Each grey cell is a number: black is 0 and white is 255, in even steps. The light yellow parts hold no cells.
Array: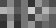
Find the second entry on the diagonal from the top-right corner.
180
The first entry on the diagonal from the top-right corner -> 77
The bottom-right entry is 91
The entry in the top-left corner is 77
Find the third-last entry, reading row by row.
77
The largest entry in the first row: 150
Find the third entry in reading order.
77
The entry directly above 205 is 49
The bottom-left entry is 49
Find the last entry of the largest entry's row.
134

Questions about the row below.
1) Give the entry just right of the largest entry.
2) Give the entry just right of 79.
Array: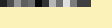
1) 124
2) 151

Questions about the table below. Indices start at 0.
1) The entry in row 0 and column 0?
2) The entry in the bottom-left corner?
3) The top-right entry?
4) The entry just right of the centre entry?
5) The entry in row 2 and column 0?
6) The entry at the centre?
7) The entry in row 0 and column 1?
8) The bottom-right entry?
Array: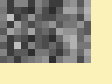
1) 131
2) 90
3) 163
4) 76
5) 131
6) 105
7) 60
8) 147

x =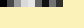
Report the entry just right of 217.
230
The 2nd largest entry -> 217
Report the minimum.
3

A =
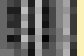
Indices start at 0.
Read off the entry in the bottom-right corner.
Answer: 43
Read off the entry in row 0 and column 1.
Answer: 72
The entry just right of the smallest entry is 72
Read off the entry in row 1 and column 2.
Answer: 30
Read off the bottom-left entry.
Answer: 118
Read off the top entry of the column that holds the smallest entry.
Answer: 43
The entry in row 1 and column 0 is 102
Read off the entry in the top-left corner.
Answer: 102
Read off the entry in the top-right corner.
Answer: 57
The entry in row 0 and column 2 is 57
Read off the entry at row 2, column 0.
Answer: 102
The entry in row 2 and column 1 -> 57
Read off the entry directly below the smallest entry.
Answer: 57

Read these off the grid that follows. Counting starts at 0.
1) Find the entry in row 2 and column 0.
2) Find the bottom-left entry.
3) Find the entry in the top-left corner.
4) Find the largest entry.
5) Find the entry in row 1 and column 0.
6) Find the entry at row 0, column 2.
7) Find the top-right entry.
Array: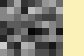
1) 133
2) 149
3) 36
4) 204
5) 133
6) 164
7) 107

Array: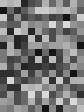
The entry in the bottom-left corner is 134
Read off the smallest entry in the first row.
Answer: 36
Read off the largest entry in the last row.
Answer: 189
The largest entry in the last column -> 204
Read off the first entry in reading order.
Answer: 189
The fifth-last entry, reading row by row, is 134
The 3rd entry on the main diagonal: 148
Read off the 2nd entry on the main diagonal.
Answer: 104
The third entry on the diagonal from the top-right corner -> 20
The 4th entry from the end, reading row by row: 36
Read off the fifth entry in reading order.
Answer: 76
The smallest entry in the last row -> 20
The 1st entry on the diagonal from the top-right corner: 120
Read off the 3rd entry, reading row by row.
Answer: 189
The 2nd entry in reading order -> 176
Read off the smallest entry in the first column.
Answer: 20

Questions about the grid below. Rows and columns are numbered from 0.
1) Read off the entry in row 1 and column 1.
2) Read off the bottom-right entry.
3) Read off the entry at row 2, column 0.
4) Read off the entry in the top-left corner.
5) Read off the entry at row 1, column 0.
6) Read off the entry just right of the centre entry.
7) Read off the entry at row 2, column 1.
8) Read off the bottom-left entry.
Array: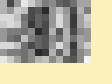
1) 151
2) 243
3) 217
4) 178
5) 178
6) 178
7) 217
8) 231

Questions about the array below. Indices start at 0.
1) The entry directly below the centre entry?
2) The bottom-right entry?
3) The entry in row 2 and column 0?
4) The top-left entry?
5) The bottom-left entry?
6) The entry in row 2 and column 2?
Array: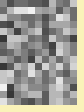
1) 183
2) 137
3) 198
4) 137
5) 225
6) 137
